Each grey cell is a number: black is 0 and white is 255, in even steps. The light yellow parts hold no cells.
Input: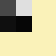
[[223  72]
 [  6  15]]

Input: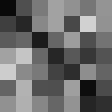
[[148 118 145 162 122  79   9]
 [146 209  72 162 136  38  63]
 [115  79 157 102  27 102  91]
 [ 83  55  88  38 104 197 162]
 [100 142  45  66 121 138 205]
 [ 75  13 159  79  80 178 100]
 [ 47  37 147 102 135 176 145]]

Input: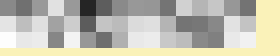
[[115 151 198 181 209 116 150 152 138  93  37 153 225 153 112 137]
 [195 226 136 119 116 180 223 219 187 196  92 205 162 223 190 228]
 [241 233 128 137 188 200 236 233 176 110 151 243 134 235 232 253]]

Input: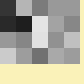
[[153 153 123 181  53]
 [135 163 228  30  41]
 [192 145 225 134 152]
 [156 169 113 157 203]]

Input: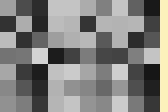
[[ 25  97 196 128 172 195 195  44  76 159]
 [ 64 182 179 181  51 182 188  37 173  50]
 [ 86  44 177  89 183 176 158  99  49 187]
 [196 126  66  70 123  65  27 211 117 114]
 [ 22  67 206 125 166 203 193  29  58 167]
 [ 32  79 150 104 134 145 178  40  86 136]
 [ 55 121 203 136 147 195 180  54 125 144]]

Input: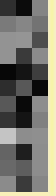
[[133  13  48]
 [117 136 121]
 [ 78 150 146]
 [137  58 146]
 [ 62  19   7]
 [  9  88  45]
 [141   9  88]
 [128  18  51]
 [142 140 195]
 [140  32  99]
 [140  94 105]
 [134  58 138]]

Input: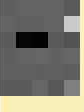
[[ 89  99  99  99  94]
 [202  99  98  97  99]
 [ 82  90   3   6  91]
 [102  98 101 100  96]
 [ 95  97  96  97  98]
 [127  87 103  91  91]]
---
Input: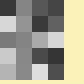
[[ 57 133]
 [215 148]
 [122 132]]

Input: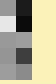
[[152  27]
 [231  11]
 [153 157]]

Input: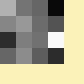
[[177 116]
 [134 152]
 [ 44 126]]

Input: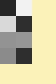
[[ 38 242]
 [217  46]
 [147 150]]

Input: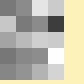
[[120 139]
 [200 123]
 [164 186]]

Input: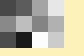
[[ 71  92]
 [137 189]
 [ 76  25]]

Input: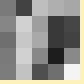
[[122  66]
 [134 209]
 [111 200]]

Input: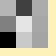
[[180  64]
 [128 230]
 [  1 201]]
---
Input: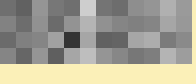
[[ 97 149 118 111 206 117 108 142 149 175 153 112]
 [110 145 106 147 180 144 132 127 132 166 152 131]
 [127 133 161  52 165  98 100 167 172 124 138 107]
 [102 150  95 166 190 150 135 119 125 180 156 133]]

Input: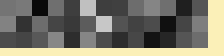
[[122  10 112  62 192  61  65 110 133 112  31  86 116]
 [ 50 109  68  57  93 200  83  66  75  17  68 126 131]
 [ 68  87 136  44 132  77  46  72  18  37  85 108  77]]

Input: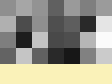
[[166 147  96 154 127 155 143]
 [ 76 143  79  94  41 229 176]
 [ 29 195  73  78 182 251 126]
 [197  97  41  23 129 203  99]]

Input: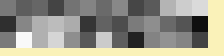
[[ 93 102  68 115 132 106 136  70  90 180 205 218 121]
 [134 176 188 172  53  98  77 123 142 105  84  15  47]
 [249 176 213 142  88 203  94  33 131 146 132  67 122]]

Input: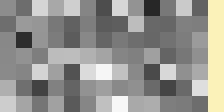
[[109 213 168 207 133  77 214 147  39 120 202  98 141]
 [154 150 120  97 126  91  94 189 104 102 128 126 110]
 [ 45 149 124  92 136 101 121 110 103 114 125 155 136]
 [146 126 188 189 177 164 133 128 160 100 119 144 137]
 [133 212 160  82 219 246 193 137  74 216 144 170 138]
 [111  66 129 100 146 159 137 144 106  69 105 222 175]
 [165 117 161  90 134 192 247 169 173 126 123 109 205]]

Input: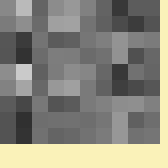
[[186 100 140 152 129  99  56  92  92 136]
 [142 107 160 162 115  96  75  60  83 123]
 [ 59 116  91  96 118 127 147 129 123  86]
 [ 50 108 125 124 107 113 146  80 103  85]
 [202  96 124 140 134 103  56 113 101 141]
 [165 104 152 160 122  97  63  74  86 130]
 [ 71 120  84  91 122 129 141 143 128  91]
 [ 48 110 112 113 110 118 151  96 110  83]
 [ 51 113 100 104 114 123 151 113 117  83]]

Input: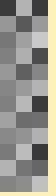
[[179  59  58]
 [ 88 154 150]
 [159 201 119]
 [175  76 128]
 [ 97 134 153]
 [155 179 134]
 [185  58 128]
 [110 112 162]
 [147 177 138]
 [188  57 122]
 [117 101 178]
 [142 191 131]]
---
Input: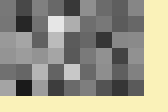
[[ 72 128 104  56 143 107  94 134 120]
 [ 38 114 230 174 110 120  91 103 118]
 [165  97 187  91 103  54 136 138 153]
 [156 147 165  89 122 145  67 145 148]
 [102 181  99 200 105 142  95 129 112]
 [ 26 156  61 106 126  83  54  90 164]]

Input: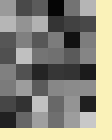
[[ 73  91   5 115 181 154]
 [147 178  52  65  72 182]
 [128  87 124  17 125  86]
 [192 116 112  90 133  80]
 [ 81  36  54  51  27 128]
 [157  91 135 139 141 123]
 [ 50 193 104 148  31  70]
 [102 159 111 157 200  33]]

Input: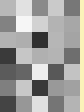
[[225 138 202 119 184]
 [246 210 179 167 130]
 [174  47 182 164 178]
 [198 176 180 110  58]
 [101 237  88 195  91]
 [200  57 153 161 127]
 [151 224 117 180  68]]

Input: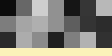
[[103 206 145  21  54 184  12]
 [165 175 145  94  52  44 125]
 [172 139  31 127 178  49  42]]

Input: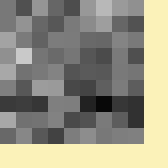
[[ 80 149 102  77 152 184 154 144 120]
 [147 103  87 122 139 158 102  82 120]
 [123  98 124 123 105 103 132 121 163]
 [201 117 106 118  86  75 122  79 144]
 [114 121 131  84  90  88 121 117 168]
 [ 87 156 154  72  68  95 124  93 127]
 [ 61  54 127 126  34   8  55  49  58]
 [113 115 130  74  82 122  93  49 168]
 [135  88  66 125 141 120 126 128 104]]

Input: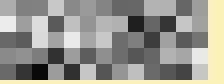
[[128 129 200 137 154 132 102 103 179 178 102 157 173]
 [158 220  90 192 148 182 177  31 102  53 198 161 236]
 [ 92 218 163 234 166 200 109 127  61 161  90 116 104]
 [145 125  49 157  93 143 109  86 102 178 166 233 138]
 [ 52   9 156  48 198  85 149 191 106  86  68 198 105]]

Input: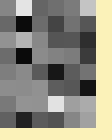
[[228 101 111 123 196 134]
 [ 11 108  68 114  86 104]
 [179 136  85  86  46 146]
 [ 10 139 130 124  59 108]
 [138  90  23  92 115 126]
 [140 145  93  87  20 141]
 [147 146 226 159 171 121]
 [ 33  91  82 134 161  97]]
